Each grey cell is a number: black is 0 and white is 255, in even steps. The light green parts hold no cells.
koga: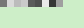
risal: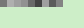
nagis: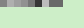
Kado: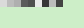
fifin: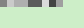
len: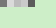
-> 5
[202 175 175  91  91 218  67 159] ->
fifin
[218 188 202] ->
koga
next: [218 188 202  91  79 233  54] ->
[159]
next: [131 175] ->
[159]

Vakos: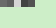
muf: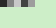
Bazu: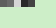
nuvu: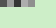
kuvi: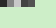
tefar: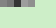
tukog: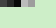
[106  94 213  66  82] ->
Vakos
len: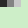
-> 3

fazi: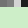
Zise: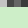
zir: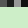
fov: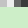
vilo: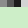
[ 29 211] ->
vilo
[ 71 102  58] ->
Zise
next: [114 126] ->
[211]

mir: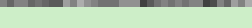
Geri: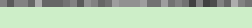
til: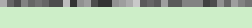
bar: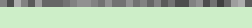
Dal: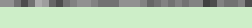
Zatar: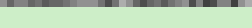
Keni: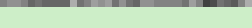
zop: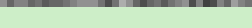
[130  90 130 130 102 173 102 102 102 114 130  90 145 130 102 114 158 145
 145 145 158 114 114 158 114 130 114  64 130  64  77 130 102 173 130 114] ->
Geri
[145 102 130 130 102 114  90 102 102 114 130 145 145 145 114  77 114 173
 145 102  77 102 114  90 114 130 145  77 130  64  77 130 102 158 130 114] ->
zop
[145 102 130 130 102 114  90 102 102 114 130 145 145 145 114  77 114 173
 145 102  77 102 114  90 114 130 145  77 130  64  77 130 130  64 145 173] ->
Zatar
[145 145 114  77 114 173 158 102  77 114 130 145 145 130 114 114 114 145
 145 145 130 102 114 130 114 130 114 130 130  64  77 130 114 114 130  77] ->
Dal

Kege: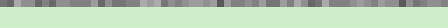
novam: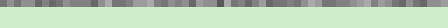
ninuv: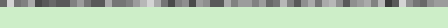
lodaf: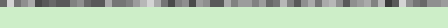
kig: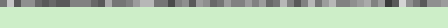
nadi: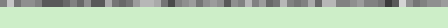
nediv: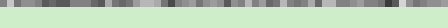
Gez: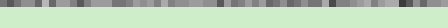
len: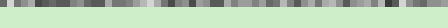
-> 64
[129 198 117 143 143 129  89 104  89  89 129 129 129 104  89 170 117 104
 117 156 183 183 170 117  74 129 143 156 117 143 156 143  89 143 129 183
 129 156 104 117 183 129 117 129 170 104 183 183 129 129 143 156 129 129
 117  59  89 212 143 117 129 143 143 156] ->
nediv
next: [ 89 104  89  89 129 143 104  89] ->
[89]

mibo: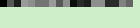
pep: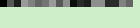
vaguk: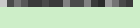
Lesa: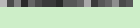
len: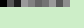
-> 10
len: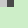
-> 2
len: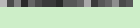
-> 19

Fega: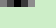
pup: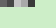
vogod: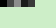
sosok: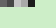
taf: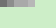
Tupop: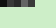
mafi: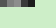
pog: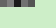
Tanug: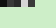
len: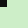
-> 1
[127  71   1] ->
Fega
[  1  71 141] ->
vogod
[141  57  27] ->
mafi

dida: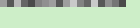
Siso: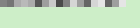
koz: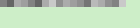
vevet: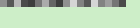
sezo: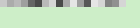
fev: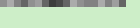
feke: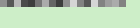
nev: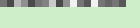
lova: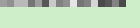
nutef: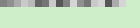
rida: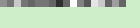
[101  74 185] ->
sezo
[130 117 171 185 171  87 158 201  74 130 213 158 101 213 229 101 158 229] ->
Siso
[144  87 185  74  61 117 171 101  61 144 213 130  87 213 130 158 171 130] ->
feke
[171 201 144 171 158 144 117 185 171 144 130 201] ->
koz
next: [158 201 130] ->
[101]
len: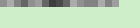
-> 17

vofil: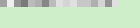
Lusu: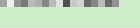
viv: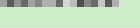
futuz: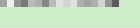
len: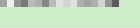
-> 17
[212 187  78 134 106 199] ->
viv
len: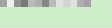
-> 13
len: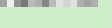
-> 14
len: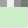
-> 4
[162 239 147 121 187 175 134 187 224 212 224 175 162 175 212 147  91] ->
futuz

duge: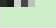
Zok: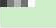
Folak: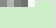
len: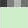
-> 4
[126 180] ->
Zok
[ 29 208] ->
duge
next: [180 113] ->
[248]
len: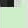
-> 3

